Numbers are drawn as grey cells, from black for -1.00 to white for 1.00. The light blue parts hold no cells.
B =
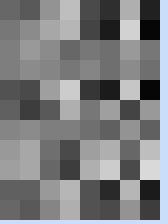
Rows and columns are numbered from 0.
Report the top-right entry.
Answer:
-0.74
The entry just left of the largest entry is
-0.42
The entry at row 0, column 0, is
-0.19
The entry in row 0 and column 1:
-0.30
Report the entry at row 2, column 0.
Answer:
-0.01
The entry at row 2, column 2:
0.09
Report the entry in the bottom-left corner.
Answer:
-0.19
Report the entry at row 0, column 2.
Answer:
0.15
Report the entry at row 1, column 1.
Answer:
0.09
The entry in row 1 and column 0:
-0.07
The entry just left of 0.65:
-0.79
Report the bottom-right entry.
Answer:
-0.52
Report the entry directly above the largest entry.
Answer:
0.49

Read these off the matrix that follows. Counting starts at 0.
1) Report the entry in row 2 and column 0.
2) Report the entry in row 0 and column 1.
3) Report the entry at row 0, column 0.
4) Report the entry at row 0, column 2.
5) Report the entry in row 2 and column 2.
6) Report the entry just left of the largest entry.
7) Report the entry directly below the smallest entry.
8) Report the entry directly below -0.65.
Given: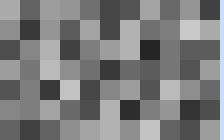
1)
-0.39
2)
-0.23
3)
0.34
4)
0.23
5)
0.40
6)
-0.01
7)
-0.28
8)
0.11

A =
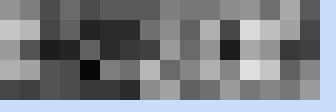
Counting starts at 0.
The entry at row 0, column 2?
-0.40
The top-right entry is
-0.30
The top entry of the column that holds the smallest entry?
-0.40
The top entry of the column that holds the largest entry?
0.15
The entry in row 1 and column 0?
0.54
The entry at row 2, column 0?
0.21
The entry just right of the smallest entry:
-0.01
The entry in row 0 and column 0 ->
0.15
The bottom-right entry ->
0.21
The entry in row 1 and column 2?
-0.45
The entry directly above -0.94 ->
-0.24
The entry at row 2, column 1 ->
-0.35
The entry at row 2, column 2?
-0.78
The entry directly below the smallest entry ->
-0.56

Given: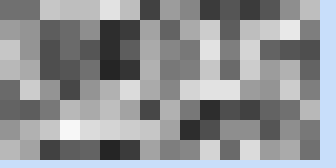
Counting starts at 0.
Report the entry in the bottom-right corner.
-0.12
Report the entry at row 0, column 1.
-0.12
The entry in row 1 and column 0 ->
0.22
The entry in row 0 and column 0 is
-0.12
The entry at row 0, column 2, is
0.55
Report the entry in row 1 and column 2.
-0.27
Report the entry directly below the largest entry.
-0.27
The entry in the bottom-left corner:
0.44
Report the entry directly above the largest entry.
0.44
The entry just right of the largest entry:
0.72
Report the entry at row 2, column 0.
0.55
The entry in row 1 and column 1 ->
0.16
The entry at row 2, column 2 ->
-0.39
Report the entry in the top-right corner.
0.49
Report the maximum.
0.94

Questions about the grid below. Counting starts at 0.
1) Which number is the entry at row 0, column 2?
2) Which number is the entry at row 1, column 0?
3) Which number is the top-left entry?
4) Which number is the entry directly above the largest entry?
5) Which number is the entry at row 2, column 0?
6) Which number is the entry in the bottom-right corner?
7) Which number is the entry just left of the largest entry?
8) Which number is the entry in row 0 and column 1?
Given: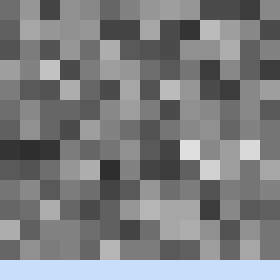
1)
-0.47
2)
-0.25
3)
-0.14
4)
0.07
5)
-0.35
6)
-0.08
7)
-0.47
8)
0.18

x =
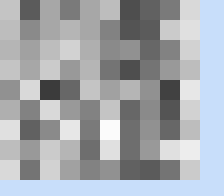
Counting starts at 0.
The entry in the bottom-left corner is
0.70
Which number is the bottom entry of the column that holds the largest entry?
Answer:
0.14
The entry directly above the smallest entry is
0.59
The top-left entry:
0.54
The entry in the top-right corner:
0.70
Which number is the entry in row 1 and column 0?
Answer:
0.48
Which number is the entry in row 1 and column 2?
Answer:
0.31
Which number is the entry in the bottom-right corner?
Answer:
0.59
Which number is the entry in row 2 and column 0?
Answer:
0.42
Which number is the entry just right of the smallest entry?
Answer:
-0.19
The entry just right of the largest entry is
-0.14
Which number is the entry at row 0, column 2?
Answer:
0.31
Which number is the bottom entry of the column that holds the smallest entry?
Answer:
0.65
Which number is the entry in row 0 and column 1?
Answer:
-0.29
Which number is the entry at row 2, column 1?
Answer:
0.26
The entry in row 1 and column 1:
0.08
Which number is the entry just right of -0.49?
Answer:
0.81
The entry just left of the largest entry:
-0.04
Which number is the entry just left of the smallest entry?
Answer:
0.70
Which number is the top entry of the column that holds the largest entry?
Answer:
0.48

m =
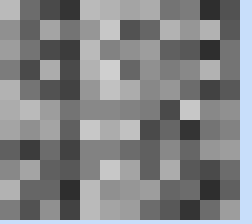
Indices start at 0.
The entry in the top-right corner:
-0.36
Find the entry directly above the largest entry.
0.02
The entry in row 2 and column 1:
-0.09
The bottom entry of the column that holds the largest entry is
0.29
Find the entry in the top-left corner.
0.46
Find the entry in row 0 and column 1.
-0.15
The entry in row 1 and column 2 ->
0.29
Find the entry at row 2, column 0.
0.23
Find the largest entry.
0.62
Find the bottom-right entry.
0.23
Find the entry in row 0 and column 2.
-0.42
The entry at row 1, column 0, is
0.13
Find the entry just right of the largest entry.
-0.20
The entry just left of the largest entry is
0.40
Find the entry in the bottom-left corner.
-0.03
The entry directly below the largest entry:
0.51
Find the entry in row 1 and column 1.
-0.25

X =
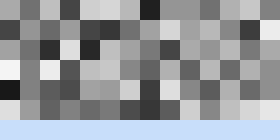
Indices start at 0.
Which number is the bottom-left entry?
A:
0.74
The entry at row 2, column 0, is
0.27
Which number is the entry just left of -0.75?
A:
0.44
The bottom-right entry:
0.80
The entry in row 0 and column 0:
0.33
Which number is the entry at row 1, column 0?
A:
-0.46
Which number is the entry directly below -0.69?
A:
0.50
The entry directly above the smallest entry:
0.91
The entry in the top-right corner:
0.01
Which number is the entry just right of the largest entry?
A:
0.01
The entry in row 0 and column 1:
-0.11
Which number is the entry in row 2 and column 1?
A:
-0.11
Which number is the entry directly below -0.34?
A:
-0.40
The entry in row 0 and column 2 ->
0.50
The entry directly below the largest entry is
-0.81
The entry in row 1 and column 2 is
-0.17
